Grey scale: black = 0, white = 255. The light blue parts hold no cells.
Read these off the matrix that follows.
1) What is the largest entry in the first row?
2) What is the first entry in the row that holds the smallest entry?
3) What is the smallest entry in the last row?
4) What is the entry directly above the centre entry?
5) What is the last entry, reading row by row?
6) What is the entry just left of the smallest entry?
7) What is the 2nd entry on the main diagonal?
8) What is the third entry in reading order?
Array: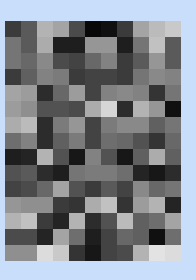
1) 201
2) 59
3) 23
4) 67
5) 220
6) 75
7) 90
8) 179

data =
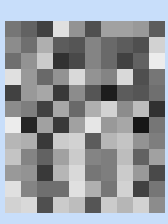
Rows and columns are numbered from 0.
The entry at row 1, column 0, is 140
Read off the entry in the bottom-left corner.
210
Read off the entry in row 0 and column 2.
65
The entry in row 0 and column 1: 98
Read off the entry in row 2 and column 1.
147
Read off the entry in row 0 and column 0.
118
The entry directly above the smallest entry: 189
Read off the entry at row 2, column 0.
111
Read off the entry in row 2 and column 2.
203
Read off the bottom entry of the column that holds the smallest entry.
210
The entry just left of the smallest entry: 167
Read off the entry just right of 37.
161
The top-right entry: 92
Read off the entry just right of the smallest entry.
118
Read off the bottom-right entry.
140
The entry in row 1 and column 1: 111
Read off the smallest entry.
22
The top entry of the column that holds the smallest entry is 153

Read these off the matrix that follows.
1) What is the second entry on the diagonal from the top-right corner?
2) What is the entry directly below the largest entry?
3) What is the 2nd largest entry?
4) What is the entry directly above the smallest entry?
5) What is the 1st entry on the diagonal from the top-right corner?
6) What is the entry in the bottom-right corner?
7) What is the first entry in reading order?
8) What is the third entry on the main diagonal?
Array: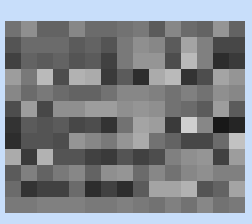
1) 71
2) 71
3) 194
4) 157
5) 99
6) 121
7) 114
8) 91

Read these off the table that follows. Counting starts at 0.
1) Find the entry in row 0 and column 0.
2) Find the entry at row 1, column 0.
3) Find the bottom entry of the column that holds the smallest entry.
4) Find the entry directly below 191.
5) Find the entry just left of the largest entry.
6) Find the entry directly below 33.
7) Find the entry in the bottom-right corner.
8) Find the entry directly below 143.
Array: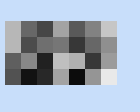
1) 183
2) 183
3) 12
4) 163
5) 149
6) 40
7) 233
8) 155

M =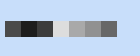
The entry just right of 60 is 221
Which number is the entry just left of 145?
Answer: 169
